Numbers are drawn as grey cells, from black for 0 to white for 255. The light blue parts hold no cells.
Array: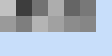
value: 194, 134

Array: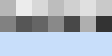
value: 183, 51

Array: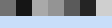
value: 113, 207

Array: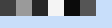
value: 64, 85

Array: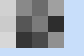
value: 209, 144

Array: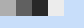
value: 174, 236
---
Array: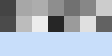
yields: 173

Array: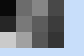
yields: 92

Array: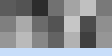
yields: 107

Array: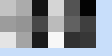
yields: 71

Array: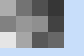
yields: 143

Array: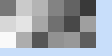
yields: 167

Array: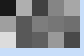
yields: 125

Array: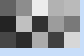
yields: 50

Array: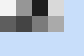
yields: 29

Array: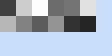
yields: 253
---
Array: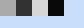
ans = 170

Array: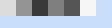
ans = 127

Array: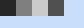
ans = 127

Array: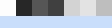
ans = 86

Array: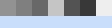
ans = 104

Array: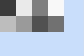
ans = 113

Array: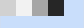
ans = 209

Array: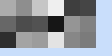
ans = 62

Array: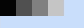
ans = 128

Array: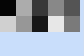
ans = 56
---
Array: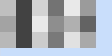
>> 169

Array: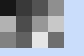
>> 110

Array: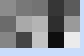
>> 235

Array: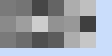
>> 198

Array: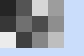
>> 190

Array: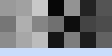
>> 98
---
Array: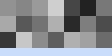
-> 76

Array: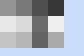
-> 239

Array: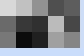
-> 71

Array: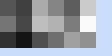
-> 250

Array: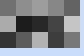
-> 197

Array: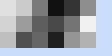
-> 240

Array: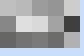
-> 63
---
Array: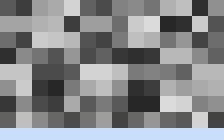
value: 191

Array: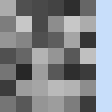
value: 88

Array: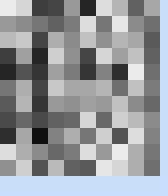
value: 206

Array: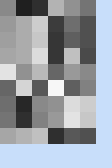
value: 179

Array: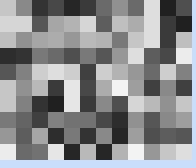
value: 106

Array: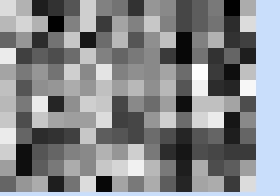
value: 150

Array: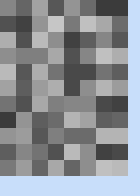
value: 156
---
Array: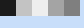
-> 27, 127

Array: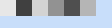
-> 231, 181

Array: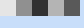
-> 229, 89

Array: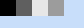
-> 1, 156

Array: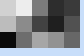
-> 209, 103

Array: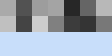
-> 170, 120

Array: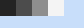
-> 36, 244
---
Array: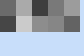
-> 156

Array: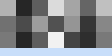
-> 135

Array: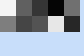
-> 112

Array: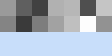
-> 197

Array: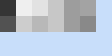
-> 163

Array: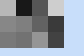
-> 58

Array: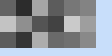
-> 158

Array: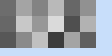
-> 178

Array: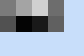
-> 109

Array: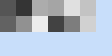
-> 195
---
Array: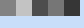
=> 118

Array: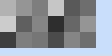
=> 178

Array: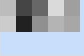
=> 188

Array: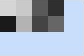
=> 179

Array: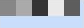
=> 135

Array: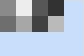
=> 167

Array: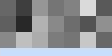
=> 191

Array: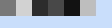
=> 120

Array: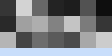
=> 196
